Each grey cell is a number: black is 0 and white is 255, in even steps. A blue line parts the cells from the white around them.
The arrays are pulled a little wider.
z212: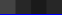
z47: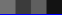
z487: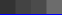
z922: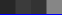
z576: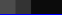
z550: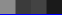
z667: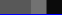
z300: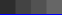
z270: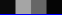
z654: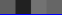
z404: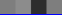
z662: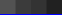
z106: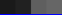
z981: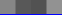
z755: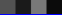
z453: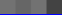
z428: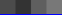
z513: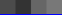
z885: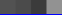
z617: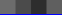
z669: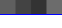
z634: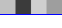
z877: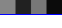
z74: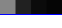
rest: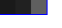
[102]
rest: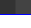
[ 75 108]
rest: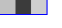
[158]
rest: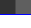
[120]
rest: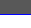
[114  11]
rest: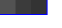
[33]

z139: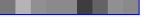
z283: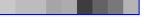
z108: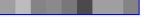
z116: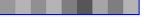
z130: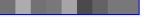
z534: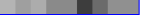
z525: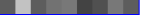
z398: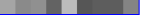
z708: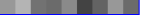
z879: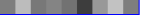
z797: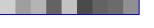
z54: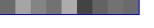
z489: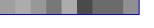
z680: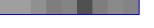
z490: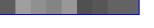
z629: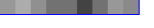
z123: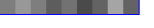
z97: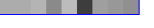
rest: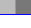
[132 114  61 152 194 126]
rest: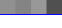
[86 99 99]
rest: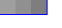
[132  80 126 138 132]
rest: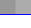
[144 114 114  67 114 152 138]
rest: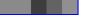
[138]

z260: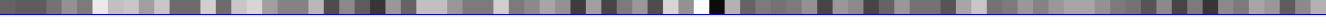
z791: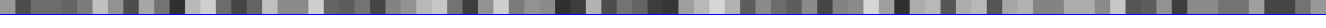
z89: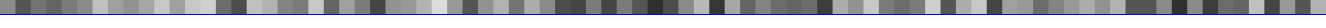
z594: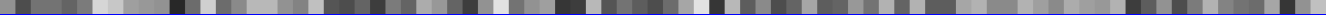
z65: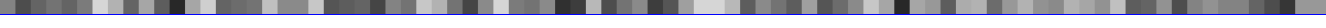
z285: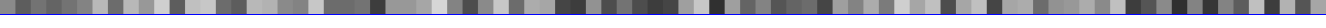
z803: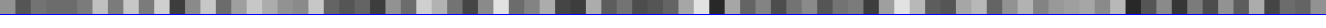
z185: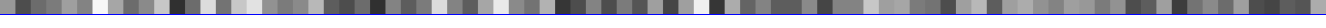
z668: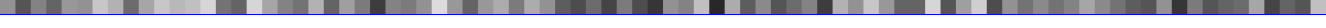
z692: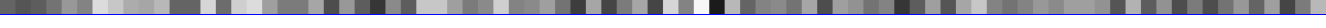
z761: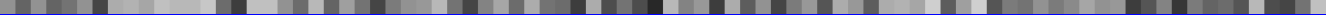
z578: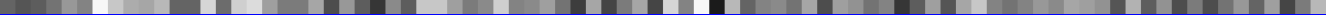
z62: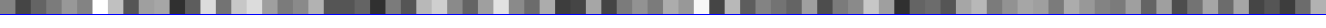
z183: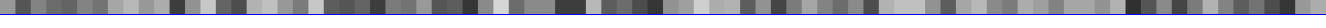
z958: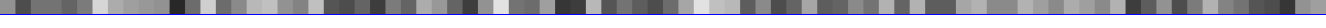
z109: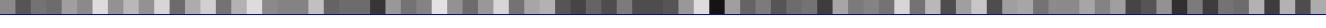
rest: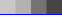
[138 214 123 115 138  48  61 184  77 115 138  61  85 159 214 214 184  93
 138 115  93 159  85 108 138 199 166  40 166 152  93 172 178 108 152 178
 146 138 178 166 146 192  93 100 146  77 131 146 131 131 100  77  54 152
 152]
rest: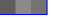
[ 93 159  85 108 138 199 166  40 166 152  93 172 178 108 152 178 146 138
 178 166 146 192  93 100 146  77 131 146 131 131 100  77  54 152 152]
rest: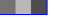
[159 199  77 159 166 115 138 138 166 131 159  69  85 146  48 123  61 115
 108 178  61 178  77 172]

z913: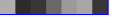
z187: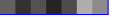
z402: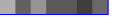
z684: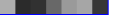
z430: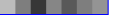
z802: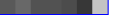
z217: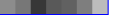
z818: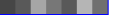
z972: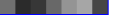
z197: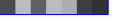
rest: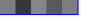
[148]
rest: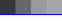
[55]
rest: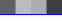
[49]
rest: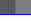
[148]
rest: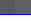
[126 188]
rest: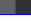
[ 82  36  76 174 140]

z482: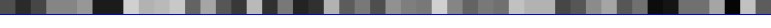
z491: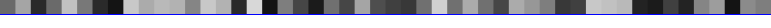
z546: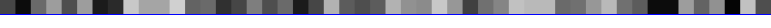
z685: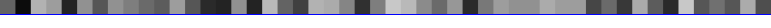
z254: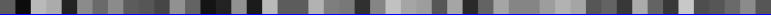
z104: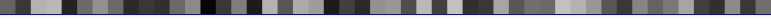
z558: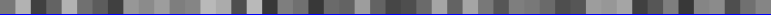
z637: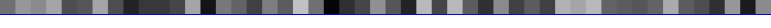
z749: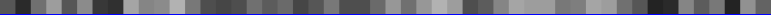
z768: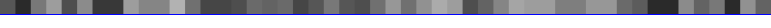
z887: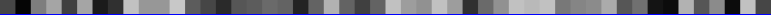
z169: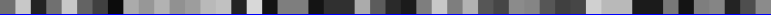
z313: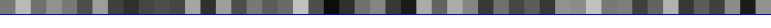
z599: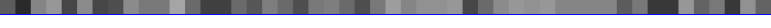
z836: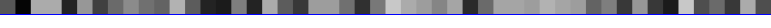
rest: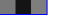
[133  35  78 139]
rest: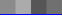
[ 20  12 178  86 139  12 193  70]

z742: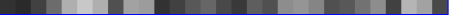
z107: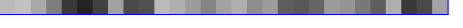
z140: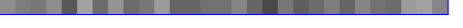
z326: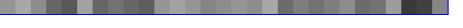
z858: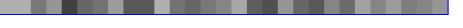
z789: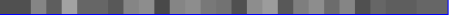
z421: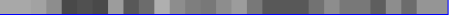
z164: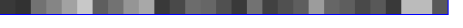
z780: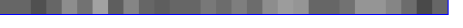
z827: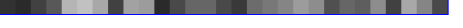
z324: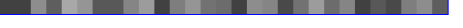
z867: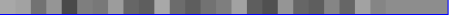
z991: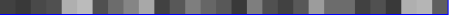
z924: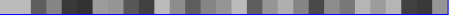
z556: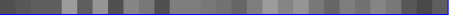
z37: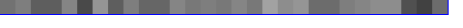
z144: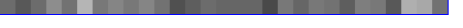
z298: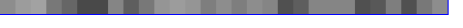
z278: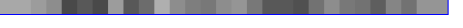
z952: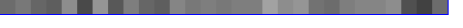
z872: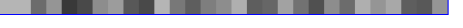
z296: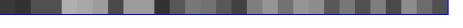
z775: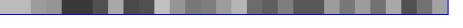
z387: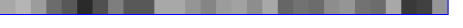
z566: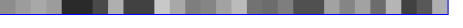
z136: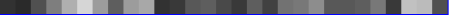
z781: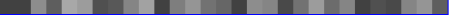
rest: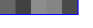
[114 156 108 133  65  80  73 133 149  94]
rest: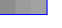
[120 102  73  73 133  94 120 149 156 149 126 141 126 141 133  80  94 133
 133 133  80  88 126  80 120 141]
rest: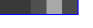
[ 80 193 149 120 126 156 181 108  94 126  88  88 156 120 156 114 168  80
 114 162]
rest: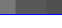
[114 141 120 114  94 133 114 149 149]
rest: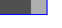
[168 156  73 156 156  50  88 120 114  88  65 126 149 114 149 141  88 120
  80 126  73 141 108  80]
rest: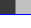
[187  80]
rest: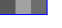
[149 108 120 156 102 102 114 114 133 102  73 120  94 108 126 102 133 114
 108 156 162 133]

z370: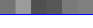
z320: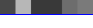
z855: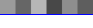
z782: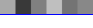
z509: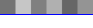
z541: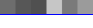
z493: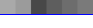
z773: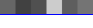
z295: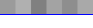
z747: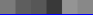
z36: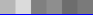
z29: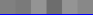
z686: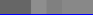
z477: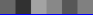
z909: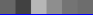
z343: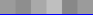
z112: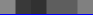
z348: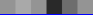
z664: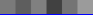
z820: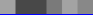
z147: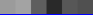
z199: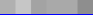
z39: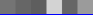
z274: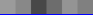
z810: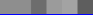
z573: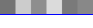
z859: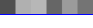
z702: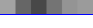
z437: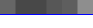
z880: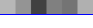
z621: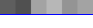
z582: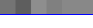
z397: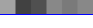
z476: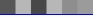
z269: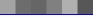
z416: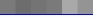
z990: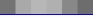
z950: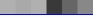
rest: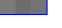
[122 169 148]
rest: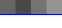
[155]
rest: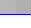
[136 109]
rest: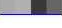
[136]
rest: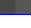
[ 94 142]
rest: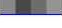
[128]
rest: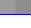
[169 191 136 155]

